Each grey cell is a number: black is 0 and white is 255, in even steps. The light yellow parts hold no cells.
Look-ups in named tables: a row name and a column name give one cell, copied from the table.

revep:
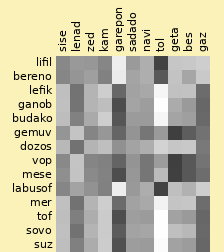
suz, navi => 155
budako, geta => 164
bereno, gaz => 201
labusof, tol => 66
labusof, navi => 173
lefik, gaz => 108
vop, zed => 133
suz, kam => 204
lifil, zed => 151
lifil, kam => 134
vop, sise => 137
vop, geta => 63
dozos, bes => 200
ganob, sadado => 164

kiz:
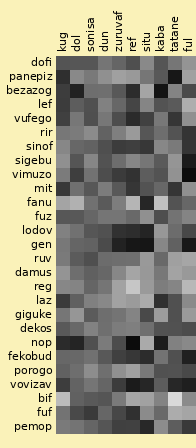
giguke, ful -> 154
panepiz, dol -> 137
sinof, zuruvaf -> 60
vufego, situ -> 65
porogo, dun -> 111
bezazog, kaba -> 20
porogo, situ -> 121
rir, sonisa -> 139
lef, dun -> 129
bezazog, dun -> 111
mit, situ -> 83

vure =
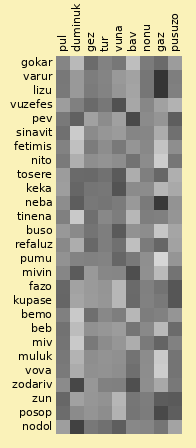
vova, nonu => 141
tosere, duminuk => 106
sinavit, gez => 139
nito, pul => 122
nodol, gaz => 117
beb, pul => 114
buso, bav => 146
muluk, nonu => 140
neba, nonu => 122
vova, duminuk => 172
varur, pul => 120
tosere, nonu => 127
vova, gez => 144
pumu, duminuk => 131
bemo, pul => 128

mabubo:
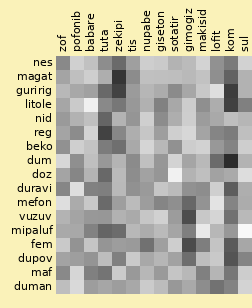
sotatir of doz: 241
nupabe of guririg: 182
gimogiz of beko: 205
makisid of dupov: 190
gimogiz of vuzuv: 77
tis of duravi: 145
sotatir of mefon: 143
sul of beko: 206
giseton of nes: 202
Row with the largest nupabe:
beko

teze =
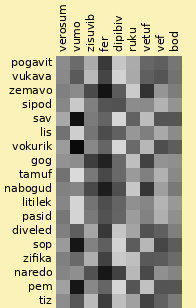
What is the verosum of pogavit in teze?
140
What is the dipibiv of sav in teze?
214
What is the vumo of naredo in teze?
143
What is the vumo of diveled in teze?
94
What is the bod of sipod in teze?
147
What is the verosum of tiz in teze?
141
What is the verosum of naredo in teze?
133
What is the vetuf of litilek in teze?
134
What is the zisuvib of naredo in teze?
82
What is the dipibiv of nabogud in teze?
79
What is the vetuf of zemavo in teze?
51
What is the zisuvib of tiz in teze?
187
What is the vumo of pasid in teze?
212
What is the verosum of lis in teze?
114
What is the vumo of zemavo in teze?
139
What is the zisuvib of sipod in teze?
128

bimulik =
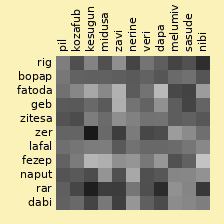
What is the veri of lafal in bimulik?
104
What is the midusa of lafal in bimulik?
125
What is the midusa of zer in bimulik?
105
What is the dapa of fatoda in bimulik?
185
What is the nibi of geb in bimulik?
100
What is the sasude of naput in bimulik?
135
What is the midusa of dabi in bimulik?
120
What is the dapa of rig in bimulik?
94
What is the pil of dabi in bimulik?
97

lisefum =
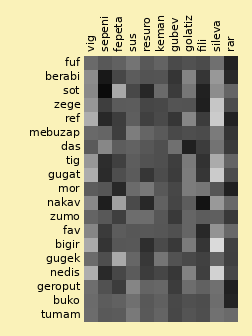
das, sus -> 98
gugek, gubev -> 82
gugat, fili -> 54
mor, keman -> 88
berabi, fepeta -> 71
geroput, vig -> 110
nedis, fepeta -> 71
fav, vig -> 134
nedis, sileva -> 210
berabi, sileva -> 152
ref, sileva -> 203
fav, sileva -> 147
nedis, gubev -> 55
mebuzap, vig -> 105
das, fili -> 60
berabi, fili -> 53
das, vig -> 90

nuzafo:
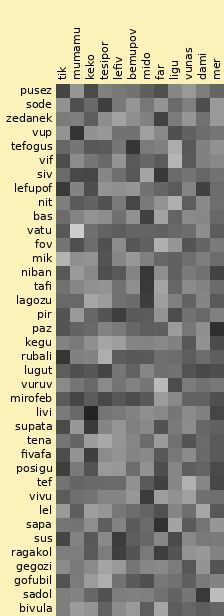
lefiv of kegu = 158
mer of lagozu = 89
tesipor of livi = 117
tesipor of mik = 84
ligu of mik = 97
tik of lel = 154
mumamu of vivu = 111
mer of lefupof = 109
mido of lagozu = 61
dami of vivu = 112
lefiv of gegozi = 153
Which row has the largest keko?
lagozu

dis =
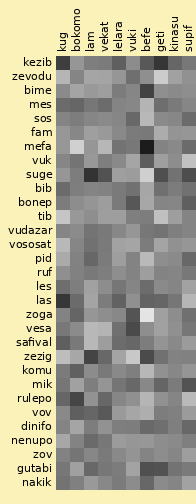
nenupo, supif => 127
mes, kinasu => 122
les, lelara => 118
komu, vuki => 127
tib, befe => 125
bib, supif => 113
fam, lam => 159
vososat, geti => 164
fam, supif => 150
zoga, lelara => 136
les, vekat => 141
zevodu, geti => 204
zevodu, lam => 165
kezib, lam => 126
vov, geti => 125
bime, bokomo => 164
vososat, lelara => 162
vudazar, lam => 116
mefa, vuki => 120

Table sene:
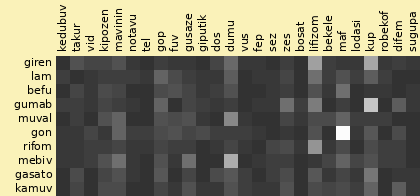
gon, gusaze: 69
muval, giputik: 56
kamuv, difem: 93
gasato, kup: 118
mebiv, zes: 62
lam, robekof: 62
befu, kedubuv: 50
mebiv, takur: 56
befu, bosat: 50
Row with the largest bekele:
muval

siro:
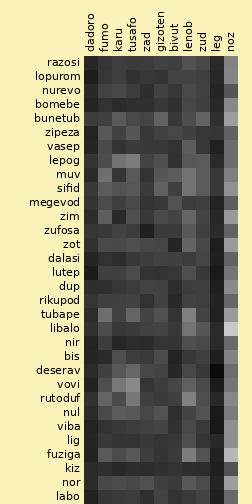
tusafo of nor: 72
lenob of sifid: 114
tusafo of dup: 60
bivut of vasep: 50
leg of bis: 32
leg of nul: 25
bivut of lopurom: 67
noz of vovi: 116
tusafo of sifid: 87
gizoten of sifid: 96
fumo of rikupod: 63
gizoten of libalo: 67
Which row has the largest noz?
libalo

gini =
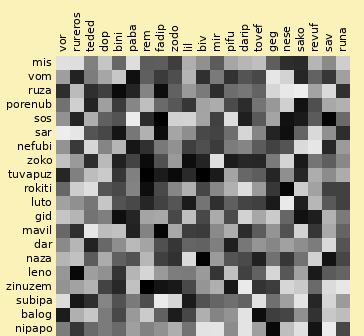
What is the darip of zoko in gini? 39
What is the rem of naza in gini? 183
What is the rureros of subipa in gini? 22
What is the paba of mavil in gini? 34
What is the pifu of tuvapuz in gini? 164
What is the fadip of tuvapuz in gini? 27
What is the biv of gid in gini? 72
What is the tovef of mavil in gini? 92
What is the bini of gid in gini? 15
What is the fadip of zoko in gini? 80
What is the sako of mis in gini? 42
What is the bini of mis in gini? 103
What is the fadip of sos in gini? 0
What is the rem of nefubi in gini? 48
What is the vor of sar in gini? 237
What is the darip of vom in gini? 84
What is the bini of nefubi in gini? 181
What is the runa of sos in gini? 106
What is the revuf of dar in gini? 124
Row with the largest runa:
zinuzem

